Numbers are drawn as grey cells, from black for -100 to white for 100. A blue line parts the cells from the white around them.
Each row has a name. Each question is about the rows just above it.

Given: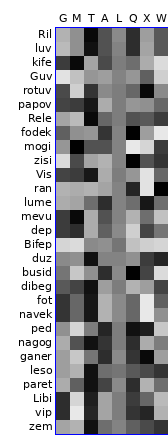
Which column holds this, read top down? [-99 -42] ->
M
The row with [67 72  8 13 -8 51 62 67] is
Bifep
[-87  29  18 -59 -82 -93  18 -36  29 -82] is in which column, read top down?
T
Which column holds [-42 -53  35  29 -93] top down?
M
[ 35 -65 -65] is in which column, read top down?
G
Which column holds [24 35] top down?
G
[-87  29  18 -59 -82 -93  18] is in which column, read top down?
T

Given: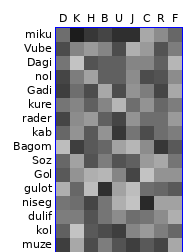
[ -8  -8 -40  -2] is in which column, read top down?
B
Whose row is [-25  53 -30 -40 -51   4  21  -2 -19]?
kol
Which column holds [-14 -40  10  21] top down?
C
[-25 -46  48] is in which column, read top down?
J
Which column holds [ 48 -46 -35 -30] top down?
H
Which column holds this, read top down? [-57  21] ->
H
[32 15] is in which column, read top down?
R

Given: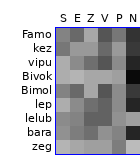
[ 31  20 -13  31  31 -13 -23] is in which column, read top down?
Z
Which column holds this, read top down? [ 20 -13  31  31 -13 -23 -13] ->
Z
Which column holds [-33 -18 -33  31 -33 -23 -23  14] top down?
V
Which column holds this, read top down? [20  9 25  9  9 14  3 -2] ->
P
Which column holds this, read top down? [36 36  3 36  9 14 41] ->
S
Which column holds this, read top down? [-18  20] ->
E
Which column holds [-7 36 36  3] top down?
S

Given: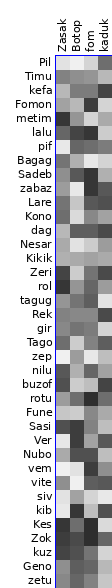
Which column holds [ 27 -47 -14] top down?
kaduk
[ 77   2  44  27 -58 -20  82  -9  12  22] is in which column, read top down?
Zasak
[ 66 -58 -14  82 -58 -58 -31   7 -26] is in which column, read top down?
fom
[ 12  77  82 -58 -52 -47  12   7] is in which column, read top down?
Zasak
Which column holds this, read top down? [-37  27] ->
kaduk

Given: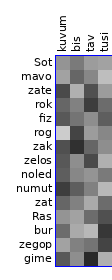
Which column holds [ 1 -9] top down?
bis
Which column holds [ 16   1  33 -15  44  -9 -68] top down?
tav
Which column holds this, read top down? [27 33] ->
bis

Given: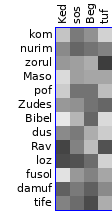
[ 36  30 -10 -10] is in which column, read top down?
Beg
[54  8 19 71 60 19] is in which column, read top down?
Ked
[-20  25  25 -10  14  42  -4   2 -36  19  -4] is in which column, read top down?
sos
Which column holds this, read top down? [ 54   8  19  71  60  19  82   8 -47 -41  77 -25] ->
Ked
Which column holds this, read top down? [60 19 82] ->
Ked
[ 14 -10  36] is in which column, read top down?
Beg

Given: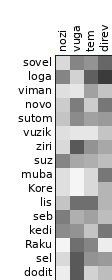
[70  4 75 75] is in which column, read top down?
nozi
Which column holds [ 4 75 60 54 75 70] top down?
nozi
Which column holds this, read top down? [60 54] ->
nozi

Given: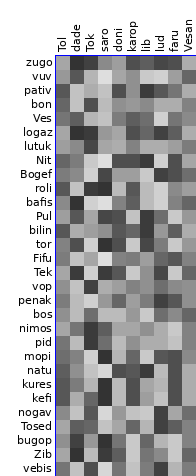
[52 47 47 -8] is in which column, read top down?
dade
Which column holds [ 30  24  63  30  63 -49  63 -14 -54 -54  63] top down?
Tok

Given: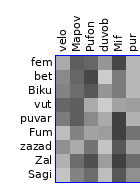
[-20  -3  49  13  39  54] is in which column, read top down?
velo
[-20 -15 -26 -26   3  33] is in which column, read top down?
Mapov

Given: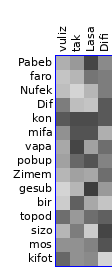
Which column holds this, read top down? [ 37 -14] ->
Difi
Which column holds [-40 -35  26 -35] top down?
Lasa
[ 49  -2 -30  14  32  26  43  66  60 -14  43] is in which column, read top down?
vuliz

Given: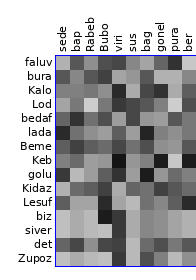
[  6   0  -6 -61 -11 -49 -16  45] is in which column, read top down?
bap
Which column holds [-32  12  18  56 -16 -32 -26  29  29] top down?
pura

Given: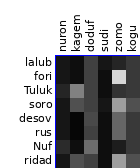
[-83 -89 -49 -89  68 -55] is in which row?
fori
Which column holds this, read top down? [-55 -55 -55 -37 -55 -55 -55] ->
kogu
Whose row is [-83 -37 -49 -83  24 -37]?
soro
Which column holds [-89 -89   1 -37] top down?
kagem
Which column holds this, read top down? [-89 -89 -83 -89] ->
sudi

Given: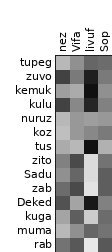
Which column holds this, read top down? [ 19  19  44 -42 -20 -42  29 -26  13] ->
Vifa
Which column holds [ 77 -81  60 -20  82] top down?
livuf
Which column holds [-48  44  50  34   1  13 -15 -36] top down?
nez

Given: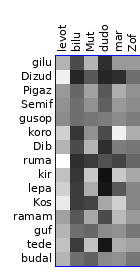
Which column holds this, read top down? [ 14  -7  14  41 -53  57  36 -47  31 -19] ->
Mut
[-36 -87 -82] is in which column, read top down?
dudo
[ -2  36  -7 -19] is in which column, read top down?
Zof
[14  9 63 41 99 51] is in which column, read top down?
levot
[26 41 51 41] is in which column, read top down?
levot
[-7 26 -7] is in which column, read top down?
Zof

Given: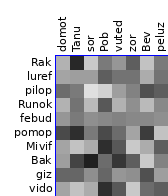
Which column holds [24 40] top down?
vuted
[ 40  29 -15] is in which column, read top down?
domot
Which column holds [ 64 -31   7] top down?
Pob
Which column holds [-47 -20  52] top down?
Tanu
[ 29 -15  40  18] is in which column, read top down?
domot
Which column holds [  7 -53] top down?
Bev

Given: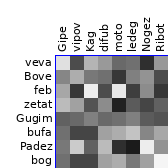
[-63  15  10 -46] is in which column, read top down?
Nogez
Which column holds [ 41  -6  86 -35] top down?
Kag
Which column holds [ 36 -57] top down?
vipov
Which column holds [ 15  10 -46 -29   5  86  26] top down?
Nogez
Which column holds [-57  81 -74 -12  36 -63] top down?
moto

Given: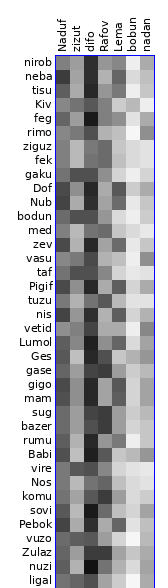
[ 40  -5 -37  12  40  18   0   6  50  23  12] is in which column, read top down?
zizut
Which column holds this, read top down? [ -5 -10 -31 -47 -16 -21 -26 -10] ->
Naduf

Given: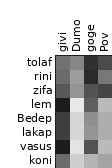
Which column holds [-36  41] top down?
goge
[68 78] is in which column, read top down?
Dumo
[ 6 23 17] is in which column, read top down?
Dumo
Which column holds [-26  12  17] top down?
goge
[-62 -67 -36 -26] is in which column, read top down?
goge
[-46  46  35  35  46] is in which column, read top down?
Pov
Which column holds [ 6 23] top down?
Dumo

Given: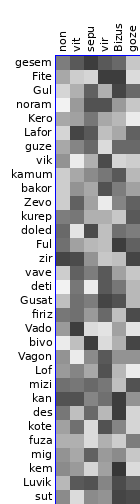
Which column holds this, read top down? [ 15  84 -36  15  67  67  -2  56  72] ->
goze
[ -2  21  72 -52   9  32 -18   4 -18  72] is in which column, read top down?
sepu
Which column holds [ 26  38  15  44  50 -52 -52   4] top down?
Bizus
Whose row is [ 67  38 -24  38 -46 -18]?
Gul
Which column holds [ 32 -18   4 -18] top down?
sepu
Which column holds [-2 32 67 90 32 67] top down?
non
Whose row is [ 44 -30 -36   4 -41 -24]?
Luvik

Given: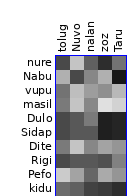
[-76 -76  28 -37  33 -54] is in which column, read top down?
zoz
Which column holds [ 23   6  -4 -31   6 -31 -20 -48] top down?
nalan
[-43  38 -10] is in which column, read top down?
tolug
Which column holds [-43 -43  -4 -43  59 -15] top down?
tolug
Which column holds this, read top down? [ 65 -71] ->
Taru

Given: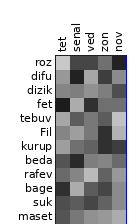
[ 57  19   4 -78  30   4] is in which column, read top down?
tet
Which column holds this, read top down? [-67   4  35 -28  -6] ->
senal
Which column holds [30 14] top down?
ved
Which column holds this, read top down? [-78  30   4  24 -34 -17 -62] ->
tet

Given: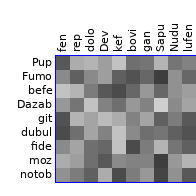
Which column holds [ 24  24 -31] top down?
Dev
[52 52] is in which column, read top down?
kef
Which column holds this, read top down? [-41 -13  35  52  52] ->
kef
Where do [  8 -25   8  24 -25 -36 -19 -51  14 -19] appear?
Fumo

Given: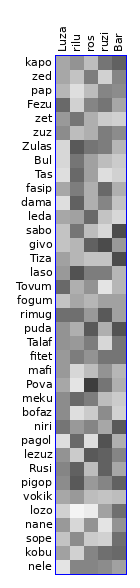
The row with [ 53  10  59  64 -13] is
sope
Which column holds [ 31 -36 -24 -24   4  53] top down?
ruzi

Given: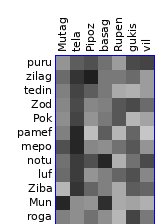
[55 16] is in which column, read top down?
vil
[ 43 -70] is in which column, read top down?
Mutag
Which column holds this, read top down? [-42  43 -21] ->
gukis
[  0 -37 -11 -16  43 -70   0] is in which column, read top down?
Mutag
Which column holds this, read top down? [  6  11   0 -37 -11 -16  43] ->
Mutag
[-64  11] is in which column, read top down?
basag
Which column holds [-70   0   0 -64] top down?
basag

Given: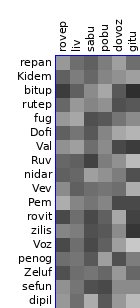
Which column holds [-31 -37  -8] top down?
dovoz
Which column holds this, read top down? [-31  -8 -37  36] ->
sabu

